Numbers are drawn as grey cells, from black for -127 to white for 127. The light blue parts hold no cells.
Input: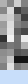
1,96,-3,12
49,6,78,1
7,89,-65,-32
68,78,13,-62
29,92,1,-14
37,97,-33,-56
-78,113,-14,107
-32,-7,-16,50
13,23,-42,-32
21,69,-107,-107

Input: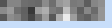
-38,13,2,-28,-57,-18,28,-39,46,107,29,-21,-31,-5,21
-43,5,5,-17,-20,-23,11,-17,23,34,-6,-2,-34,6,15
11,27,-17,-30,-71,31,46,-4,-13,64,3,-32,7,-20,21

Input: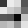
55,67,16,99
-72,108,93,-41
105,76,59,-19
-39,-43,-119,64

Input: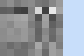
-6,-1,-16,-15,6,23,-20,31,20
2,15,-5,6,11,-8,-14,7,26
-33,-29,-60,-65,3,88,-63,104,36
21,27,34,39,9,-46,34,-49,-5
18,9,28,29,-2,-22,29,-30,-12
12,22,13,25,10,-28,7,-19,12
13,18,18,25,6,-25,15,-23,4
-3,-19,-7,-19,-7,39,-5,31,-2

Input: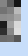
-20,-16,-42
4,-38,-106
-12,0,58
13,17,36
-99,33,88
-80,7,93

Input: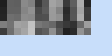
-67,-16,22,37,67,-44,-33,15,-41,-95,-85,18,-19
-97,-30,-32,10,1,-71,-40,35,24,-69,-32,44,-91
-92,-29,-29,5,17,-54,-36,27,2,-85,-42,36,-66
-90,-16,-20,12,9,-49,-47,26,17,-80,-41,45,-68
-1,-12,35,31,65,-8,-16,-23,-55,-70,-77,-22,30
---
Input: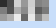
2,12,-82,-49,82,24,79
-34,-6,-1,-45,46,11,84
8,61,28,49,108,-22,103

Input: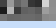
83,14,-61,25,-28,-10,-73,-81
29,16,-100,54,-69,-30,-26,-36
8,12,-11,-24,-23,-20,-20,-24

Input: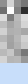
15,-9,15,84
1,-82,-16,126
58,91,92,-2
53,84,61,37
50,39,81,47
55,80,54,36
49,72,74,33
28,-8,57,70
56,24,83,53

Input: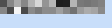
-5,1,-48,7,44,7,51,87,20,54,-97,-95,53,-7,-11
36,9,6,-53,117,-53,10,-5,11,10,31,7,-14,27,43

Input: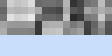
60,-7,-4,79,67,74,92,-22,-16,-15,-22,52,-75,-58,-14,-5
46,31,-24,57,51,55,66,41,-46,-48,-57,41,-41,-51,37,22
74,-1,-10,96,81,88,104,-13,-25,-25,-33,65,-85,-70,-6,0
21,-43,35,25,23,24,28,-72,43,48,48,19,-7,8,-60,-27
4,-46,44,3,3,3,0,-72,62,65,69,5,18,30,-65,-19

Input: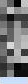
-124,67,20,-34
18,34,-12,69
-65,-70,-58,-112
24,-52,-10,-52
36,15,16,-31
37,55,-66,-28
39,62,-21,86
58,-69,-9,-70
47,70,-48,37
-121,-108,-81,-46
-112,-112,-67,7

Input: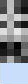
-46,-89,-42,62
-63,-109,-56,65
86,44,79,40
-65,-107,-57,59
102,56,93,51
51,19,42,18
-123,-27,-115,-63
-106,-4,-102,-83
-41,-74,-38,44

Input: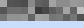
25,22,39,-44,-46,-50,10,-30,-36,35,12,12
-26,64,-42,-17,-16,-21,29,-69,-55,-34,-21,36
-9,-45,-9,18,18,22,-26,33,30,-10,-6,-29
